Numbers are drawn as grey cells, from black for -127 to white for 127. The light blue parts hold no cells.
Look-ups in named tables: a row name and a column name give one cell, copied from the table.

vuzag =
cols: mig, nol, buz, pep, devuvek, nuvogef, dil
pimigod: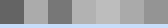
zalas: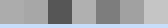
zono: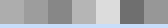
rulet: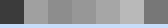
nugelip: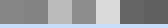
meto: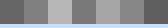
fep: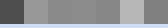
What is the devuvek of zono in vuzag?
92
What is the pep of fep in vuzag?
12
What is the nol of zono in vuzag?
29
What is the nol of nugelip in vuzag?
3
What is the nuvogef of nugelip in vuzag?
-26
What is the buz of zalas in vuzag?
-41
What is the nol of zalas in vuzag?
39
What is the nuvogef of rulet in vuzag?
57
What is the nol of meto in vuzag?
1
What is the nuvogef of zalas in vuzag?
33
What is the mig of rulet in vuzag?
-68
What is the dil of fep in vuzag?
1
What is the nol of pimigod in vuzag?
43
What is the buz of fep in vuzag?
10
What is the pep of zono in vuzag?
53
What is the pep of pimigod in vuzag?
50
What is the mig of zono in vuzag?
45
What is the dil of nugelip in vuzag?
-31
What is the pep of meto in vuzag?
-6
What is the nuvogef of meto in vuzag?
6

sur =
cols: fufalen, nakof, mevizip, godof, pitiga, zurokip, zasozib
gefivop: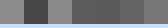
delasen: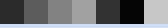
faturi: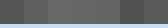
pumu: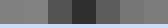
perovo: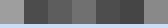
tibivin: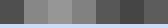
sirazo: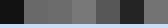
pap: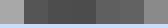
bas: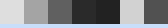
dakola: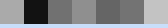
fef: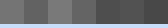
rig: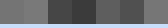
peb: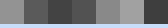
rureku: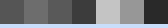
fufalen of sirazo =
-109
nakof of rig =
-6
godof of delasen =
33
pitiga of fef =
-49
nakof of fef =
-29
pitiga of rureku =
68
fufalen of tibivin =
-48
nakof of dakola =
-109
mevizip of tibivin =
22
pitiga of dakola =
-26
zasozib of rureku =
-86
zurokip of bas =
82
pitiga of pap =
-32
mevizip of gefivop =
9
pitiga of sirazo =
-40
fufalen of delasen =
-84
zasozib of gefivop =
-8
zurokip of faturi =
-47

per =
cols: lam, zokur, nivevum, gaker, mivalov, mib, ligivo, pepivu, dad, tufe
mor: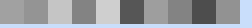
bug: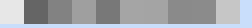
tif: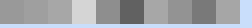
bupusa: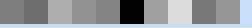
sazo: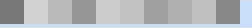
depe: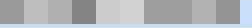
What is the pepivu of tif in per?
19
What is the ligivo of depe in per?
30
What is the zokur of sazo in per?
82
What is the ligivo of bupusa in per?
32
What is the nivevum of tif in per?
39
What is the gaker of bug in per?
31
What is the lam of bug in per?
103
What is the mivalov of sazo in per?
75
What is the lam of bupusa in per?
-1
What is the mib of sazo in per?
65
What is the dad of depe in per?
49
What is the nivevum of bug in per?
2
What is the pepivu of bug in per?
10
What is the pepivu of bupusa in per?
92
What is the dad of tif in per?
-6
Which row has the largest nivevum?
mor

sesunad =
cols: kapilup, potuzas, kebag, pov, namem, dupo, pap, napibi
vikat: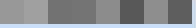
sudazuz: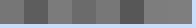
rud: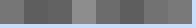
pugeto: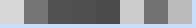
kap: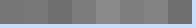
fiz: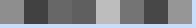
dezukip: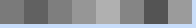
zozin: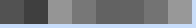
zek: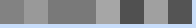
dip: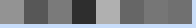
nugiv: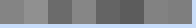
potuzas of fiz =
-62
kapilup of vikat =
24
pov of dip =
-81
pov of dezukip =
22
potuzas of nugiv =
16
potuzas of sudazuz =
-34
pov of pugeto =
-48
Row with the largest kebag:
zozin

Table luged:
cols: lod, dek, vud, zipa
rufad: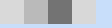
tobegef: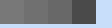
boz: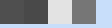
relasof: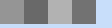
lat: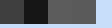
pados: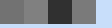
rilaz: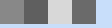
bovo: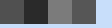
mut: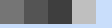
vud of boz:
99
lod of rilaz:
8
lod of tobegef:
-7
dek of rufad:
58
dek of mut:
-43
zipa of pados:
-5
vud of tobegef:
-23
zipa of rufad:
88
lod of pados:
-13
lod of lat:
-64
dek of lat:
-105
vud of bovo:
-4
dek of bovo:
-85

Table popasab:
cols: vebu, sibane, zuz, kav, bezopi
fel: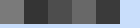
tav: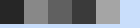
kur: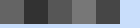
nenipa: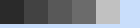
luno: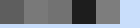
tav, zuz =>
-31
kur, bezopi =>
-57
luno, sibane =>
-6
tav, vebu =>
-89
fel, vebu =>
-5
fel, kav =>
-23
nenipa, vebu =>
-85
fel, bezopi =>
-69
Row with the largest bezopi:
nenipa

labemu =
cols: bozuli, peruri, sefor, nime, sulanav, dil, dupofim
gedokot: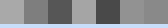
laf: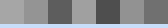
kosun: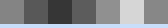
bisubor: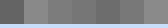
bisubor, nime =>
-9
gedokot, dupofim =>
9
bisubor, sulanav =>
-18
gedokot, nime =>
37
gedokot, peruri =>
-1
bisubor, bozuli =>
-27
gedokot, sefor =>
-41
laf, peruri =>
20
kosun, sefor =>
-73
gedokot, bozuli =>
41

